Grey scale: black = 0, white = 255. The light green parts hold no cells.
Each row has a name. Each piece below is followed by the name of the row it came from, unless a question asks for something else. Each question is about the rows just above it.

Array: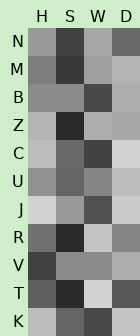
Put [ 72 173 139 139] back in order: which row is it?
B
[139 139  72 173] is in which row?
B
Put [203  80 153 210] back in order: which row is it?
J

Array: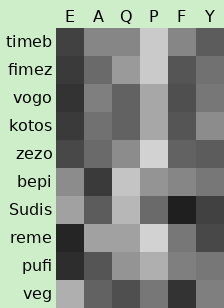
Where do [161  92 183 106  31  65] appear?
Sudis
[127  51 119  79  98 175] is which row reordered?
veg
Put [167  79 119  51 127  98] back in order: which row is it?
vogo
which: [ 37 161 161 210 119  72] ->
reme
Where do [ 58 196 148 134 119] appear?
bepi

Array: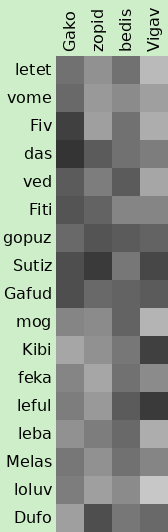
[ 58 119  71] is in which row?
Sutiz
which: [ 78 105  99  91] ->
Gafud
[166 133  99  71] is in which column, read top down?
Vigav
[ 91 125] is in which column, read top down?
zopid
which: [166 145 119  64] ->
Kibi
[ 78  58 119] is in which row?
Sutiz
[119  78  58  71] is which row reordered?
Sutiz

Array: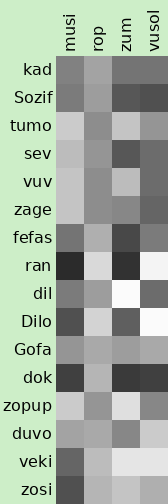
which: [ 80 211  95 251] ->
Dilo
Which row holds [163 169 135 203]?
duvo

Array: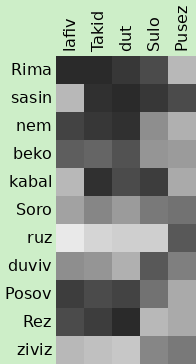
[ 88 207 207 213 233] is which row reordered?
ruz
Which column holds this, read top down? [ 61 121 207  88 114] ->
Sulo
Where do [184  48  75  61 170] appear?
kabal
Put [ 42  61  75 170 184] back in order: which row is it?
Rez
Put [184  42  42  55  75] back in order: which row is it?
Rima

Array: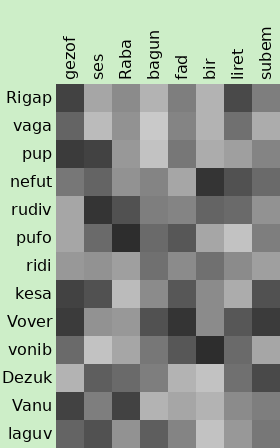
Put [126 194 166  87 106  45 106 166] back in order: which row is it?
pufo
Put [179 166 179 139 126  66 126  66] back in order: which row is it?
Vanu
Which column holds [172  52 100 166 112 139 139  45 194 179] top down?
bir
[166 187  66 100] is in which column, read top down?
ses
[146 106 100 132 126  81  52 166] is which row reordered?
rudiv
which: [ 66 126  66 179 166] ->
Vanu

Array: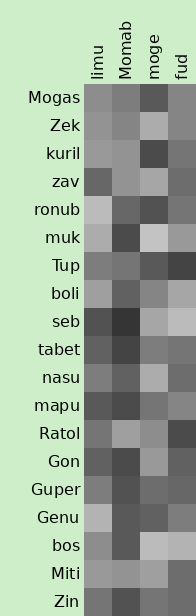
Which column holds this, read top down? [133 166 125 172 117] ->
moge
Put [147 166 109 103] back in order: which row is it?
zav
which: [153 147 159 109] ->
Miti
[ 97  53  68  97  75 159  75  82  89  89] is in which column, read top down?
Momab
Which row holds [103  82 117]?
ronub
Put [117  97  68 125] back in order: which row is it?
tabet

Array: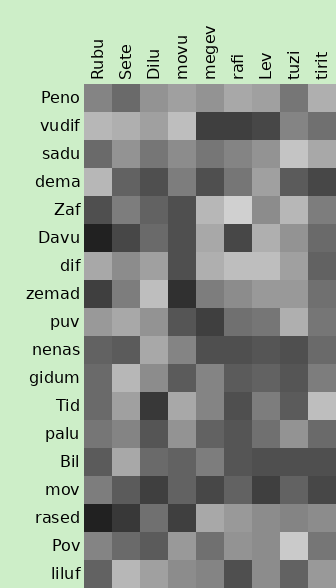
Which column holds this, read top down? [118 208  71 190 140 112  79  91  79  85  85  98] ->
rafi
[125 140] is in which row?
zemad
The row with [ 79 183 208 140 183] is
Zaf
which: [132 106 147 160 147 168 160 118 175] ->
Peno
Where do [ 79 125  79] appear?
dema
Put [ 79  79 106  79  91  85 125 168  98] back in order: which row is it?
Bil
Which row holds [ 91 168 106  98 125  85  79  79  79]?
Bil

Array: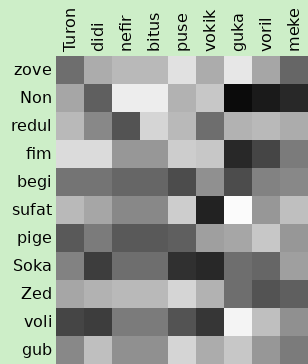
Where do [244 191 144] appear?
voli
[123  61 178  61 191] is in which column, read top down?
didi
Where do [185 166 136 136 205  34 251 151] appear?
sufat
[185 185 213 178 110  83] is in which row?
Zed

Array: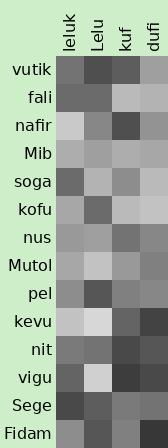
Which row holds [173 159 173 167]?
Mib
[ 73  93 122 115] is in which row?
Sege
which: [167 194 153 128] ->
Mutol
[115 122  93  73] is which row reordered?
Sege

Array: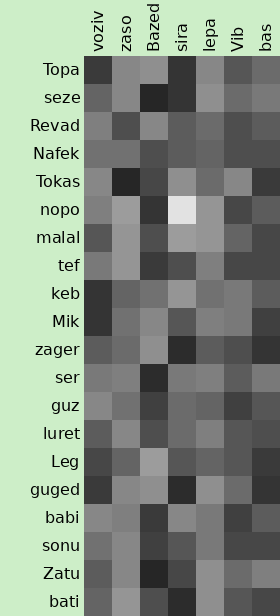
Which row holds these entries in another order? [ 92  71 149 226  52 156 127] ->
nopo
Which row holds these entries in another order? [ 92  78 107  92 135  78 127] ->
Revad
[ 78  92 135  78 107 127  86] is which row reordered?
luret
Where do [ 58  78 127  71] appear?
tef
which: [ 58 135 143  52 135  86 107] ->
Topa
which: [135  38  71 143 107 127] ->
Zatu
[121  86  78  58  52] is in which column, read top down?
bas

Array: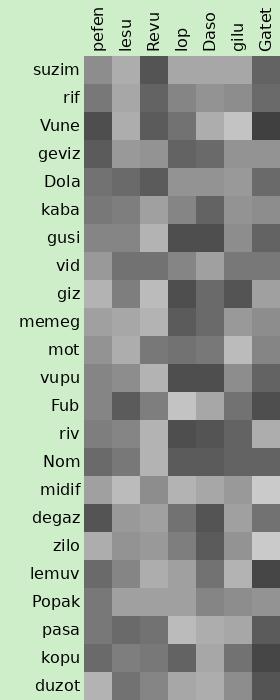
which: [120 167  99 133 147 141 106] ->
rif
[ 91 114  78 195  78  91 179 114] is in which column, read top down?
lop
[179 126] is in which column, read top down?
Revu
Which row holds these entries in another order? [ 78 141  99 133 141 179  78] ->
vupu

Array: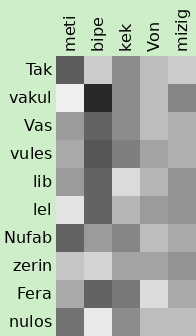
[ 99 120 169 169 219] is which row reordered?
Fera
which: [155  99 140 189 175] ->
Vas
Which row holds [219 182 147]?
lib
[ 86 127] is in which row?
vules
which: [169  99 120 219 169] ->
Fera
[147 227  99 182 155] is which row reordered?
lel

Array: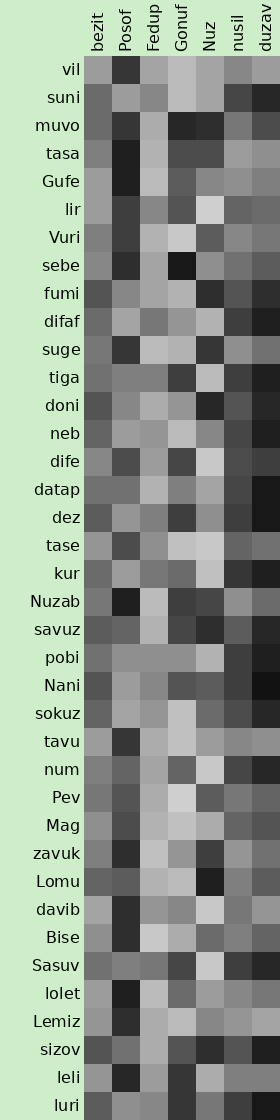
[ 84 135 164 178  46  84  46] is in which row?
fumi
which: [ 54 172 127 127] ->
leli

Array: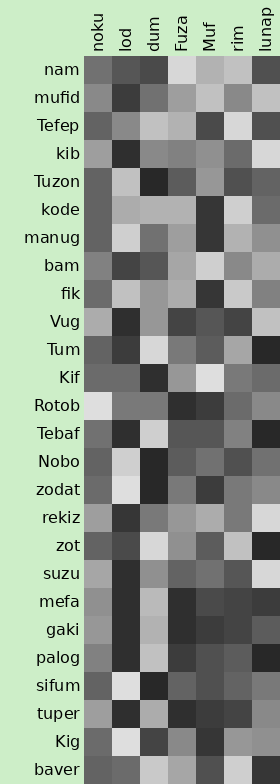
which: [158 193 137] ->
mufid
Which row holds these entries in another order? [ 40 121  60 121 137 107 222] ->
zodat
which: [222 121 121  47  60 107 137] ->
Rotob
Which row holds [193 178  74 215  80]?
Tefep

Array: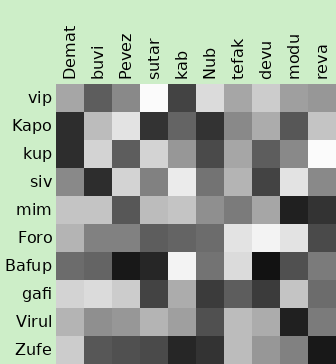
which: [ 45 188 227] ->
Kapo
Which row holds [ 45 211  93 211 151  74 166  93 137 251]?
kup
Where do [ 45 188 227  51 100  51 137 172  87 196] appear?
Kapo

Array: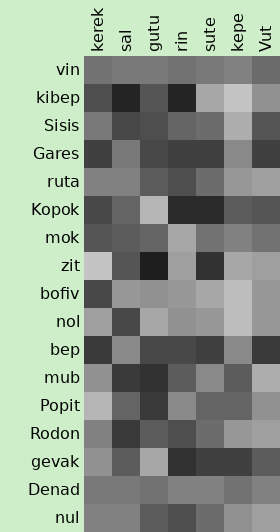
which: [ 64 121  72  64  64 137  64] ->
Gares
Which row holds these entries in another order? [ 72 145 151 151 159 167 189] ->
nol
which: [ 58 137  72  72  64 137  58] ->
bep
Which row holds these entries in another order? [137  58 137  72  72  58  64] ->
bep
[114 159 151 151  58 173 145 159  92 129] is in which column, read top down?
Vut
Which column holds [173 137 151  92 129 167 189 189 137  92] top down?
kepe
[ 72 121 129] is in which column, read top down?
sal

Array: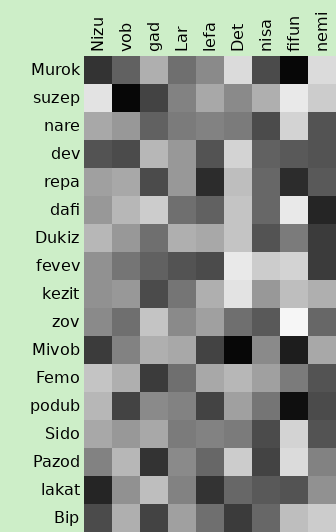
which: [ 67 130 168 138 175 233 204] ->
suzep
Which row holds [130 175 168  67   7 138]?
Mivob
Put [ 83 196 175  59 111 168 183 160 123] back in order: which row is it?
Femo

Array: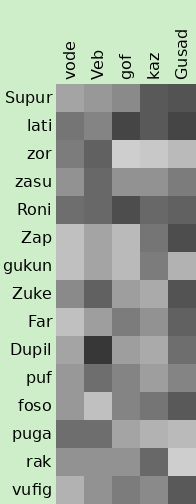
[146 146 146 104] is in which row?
rak
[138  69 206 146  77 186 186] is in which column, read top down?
gof
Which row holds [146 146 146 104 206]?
rak

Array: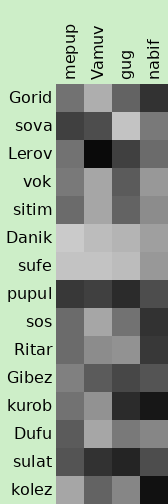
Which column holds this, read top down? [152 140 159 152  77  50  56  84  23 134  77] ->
nabif
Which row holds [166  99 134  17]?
kolez
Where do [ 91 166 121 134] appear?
Dufu
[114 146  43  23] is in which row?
kurob

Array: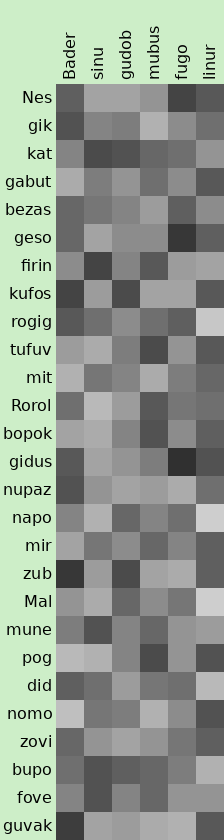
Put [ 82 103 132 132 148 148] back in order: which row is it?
fove
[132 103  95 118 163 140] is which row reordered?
mir
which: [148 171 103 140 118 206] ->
Mal
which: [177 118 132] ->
mit
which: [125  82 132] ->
mune
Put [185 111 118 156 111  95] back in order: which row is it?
did

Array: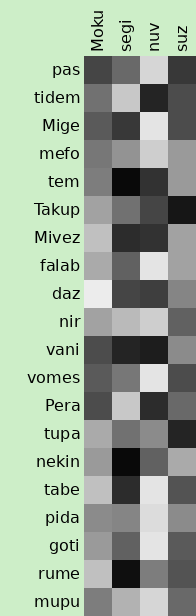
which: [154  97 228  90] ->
goti
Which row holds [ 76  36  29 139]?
vani

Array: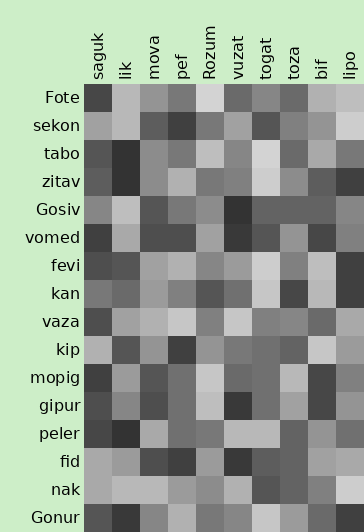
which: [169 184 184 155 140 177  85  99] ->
nak
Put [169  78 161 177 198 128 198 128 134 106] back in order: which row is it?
vaza
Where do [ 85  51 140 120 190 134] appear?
tabo
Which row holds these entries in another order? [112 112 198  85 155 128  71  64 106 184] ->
mopig

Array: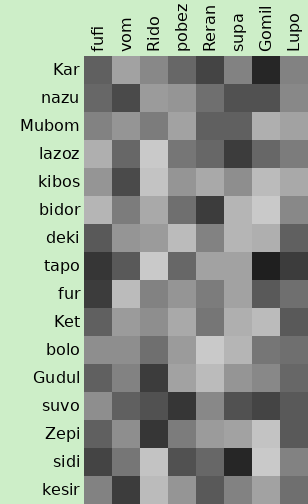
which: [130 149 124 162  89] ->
fur
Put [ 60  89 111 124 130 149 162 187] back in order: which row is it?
fur
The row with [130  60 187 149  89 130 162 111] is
kesir

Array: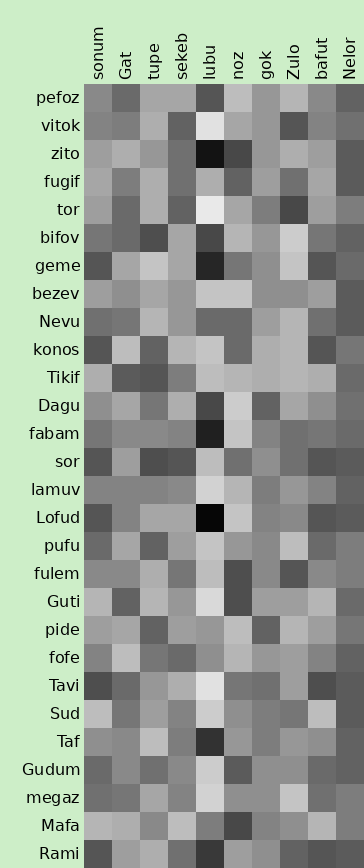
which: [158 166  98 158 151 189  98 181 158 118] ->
pide
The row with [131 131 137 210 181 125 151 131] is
lamuv
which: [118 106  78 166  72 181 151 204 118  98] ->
bifov
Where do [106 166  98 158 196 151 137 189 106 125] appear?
pufu
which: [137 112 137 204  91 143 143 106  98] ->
Gudum

